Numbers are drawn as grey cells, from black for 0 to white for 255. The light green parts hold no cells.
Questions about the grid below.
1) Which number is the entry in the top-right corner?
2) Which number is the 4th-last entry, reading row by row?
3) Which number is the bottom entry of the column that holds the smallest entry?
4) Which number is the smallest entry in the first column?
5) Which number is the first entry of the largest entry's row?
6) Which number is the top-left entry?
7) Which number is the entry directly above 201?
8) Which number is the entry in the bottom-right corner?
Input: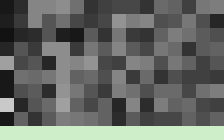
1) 125
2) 71
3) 24
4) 18
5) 201
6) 24
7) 24
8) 98

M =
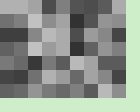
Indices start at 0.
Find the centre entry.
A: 171
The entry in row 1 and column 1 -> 127
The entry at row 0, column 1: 177
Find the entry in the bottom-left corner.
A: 97
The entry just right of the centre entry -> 50
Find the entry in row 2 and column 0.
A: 63
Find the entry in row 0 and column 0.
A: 177
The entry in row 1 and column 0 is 113
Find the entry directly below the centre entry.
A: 91
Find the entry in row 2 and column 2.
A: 135
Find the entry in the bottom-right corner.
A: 141
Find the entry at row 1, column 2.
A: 193

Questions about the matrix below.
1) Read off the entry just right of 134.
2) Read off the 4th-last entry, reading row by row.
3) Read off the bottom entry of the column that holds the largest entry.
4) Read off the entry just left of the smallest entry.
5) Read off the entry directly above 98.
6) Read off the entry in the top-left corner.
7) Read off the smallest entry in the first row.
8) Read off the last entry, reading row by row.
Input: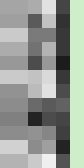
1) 63
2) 179
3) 239
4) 152
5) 76
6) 165
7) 69
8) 83
